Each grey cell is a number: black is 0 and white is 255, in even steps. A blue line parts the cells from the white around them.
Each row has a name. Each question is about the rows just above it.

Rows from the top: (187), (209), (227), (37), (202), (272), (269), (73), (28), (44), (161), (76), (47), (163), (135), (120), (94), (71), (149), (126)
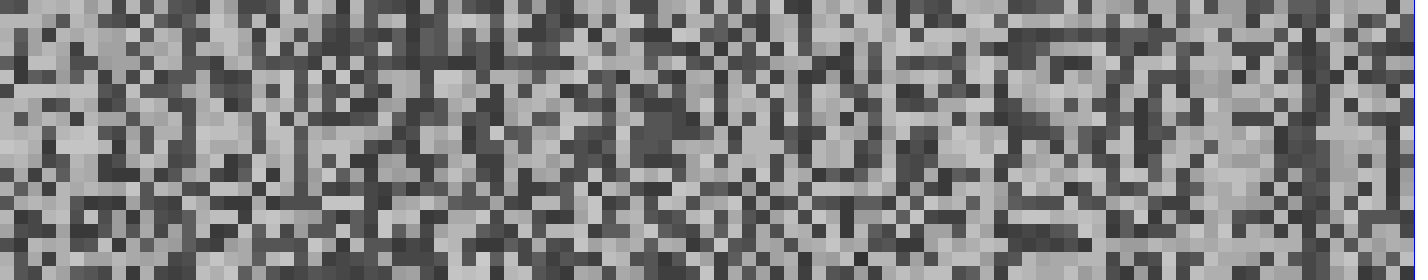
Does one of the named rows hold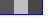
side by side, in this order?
no
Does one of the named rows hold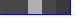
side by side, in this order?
no
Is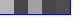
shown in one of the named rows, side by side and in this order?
yes

